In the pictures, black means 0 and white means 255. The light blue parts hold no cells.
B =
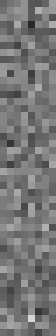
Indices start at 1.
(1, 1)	100
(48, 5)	98
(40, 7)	123
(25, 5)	135
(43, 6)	120
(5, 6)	91
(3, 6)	98
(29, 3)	144
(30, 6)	85
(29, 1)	123
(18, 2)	108
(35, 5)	134
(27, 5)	155
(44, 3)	112
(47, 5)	101
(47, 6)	148
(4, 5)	40
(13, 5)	128
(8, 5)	112
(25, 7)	109
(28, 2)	122
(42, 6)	94
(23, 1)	113
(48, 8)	116
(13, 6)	170
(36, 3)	134
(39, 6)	68
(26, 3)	115
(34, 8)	131
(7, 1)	90
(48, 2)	97
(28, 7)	116
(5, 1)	115
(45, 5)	147
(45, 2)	122
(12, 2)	142
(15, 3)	133
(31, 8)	146
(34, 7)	122

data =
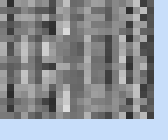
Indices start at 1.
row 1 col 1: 155
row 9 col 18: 198
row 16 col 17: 143
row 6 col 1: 128
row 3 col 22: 83
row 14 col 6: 131
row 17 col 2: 120
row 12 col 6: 92
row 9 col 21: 143
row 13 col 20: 193
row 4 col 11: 116
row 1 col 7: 144
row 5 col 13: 145
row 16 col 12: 120
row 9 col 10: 113
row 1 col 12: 109
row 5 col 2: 62
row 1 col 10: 191
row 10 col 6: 91
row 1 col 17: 136
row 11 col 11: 106
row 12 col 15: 118
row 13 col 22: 87
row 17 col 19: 47
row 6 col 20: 141
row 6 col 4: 166
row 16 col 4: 128
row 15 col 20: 161
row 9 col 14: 110
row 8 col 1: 173
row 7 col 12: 91
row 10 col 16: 99
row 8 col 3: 141
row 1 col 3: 153
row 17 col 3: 101
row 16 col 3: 130
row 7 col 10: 129
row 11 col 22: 63
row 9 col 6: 88
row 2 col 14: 112

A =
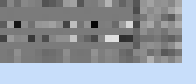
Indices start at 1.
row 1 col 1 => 97
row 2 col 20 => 76
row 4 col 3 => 20
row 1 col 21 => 149
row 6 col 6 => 121
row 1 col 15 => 139
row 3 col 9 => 123
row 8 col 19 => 100
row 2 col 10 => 122
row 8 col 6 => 117
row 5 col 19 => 123
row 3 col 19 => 123
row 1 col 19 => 120
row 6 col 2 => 153
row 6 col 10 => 145
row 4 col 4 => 139
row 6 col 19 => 50
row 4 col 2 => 162
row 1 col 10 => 155
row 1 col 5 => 130
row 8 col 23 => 126
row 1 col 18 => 100
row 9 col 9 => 118
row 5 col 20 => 105
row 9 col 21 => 136
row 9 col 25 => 130
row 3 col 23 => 140
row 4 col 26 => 172
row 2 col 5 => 123
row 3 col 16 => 123
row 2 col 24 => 137
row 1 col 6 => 125
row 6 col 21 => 112
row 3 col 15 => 123
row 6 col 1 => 66
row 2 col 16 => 123

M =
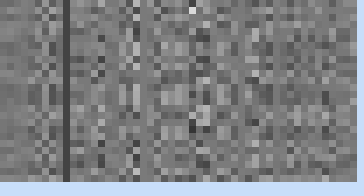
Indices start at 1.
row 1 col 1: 109
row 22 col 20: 159
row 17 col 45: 138
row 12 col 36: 87
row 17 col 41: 121
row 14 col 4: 117
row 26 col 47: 167
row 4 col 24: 121
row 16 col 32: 115
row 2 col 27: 102
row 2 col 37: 133
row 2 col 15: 108
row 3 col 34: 121
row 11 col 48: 143
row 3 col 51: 143
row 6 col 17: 127
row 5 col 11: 100
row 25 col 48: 108
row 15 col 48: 111
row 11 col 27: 121
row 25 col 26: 157
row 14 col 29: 122
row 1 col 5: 122
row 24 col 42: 147
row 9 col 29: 77
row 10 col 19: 103
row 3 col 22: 121
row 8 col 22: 135
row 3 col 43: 121
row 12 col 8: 141
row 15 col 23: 100
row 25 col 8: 81
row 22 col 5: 130
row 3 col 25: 135
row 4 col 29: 134
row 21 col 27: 108
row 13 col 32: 155
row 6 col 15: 73
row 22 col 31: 120
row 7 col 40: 118

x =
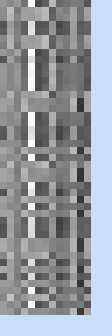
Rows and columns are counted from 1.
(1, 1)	150
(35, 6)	149
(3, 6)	167
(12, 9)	101
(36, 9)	121
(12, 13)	82
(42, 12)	115
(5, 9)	82
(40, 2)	163
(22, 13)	161
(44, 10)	117
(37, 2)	184
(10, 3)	146
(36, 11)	179
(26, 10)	126
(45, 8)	134
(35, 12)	58
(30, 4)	108
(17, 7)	98
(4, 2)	154
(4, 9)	71
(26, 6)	145
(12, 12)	114
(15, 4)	174
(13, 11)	124
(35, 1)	169
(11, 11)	119
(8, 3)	161
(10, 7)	97
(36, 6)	148
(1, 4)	114
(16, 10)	126
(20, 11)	154
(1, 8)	181
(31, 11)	175
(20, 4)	91
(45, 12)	58
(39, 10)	127
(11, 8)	170
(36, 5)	143

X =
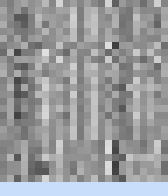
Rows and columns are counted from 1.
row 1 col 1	141
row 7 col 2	140
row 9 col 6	169
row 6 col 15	143
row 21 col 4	167
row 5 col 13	160
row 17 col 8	153
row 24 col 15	132
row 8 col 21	147
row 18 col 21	140
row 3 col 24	162
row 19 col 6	159
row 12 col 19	126
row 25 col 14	143
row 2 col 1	164
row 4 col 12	131
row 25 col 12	177
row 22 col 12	150
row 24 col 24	109
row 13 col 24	154
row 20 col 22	150
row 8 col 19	146
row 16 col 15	129
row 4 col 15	148
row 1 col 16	211
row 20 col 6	153
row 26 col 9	185
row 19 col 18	126
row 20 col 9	165
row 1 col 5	144
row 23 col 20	172
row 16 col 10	151
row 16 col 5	124
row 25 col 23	158
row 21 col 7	173
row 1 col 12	134
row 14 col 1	141
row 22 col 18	154
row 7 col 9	192
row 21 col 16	217
